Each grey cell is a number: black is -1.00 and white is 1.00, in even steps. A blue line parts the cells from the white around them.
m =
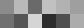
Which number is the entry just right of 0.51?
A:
0.40
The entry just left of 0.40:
0.51
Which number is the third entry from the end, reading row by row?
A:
-0.65
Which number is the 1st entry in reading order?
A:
0.09

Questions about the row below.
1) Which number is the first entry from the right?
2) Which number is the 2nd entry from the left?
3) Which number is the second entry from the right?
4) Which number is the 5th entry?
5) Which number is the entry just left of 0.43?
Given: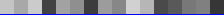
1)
-0.58
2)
0.32
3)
0.00
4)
0.27
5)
0.64

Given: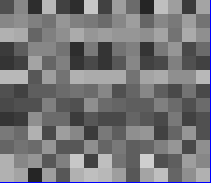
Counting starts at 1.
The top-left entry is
-0.37
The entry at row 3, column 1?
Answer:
0.39
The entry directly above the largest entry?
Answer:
-0.21
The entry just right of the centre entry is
-0.37
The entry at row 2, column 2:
0.12
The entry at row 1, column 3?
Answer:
-0.65
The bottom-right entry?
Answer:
0.39
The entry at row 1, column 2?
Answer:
0.06
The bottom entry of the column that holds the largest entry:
0.29
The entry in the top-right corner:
0.29
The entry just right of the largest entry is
-0.37
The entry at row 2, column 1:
0.06
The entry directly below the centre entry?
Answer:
-0.16
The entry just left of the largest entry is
-0.26
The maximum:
0.62
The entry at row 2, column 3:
0.00
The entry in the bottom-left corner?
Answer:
0.39

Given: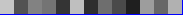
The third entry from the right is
0.23
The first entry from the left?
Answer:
0.55
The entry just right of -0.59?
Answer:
0.50
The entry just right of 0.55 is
-0.36

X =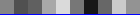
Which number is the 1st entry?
0.04
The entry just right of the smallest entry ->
-0.19
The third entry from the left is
-0.25
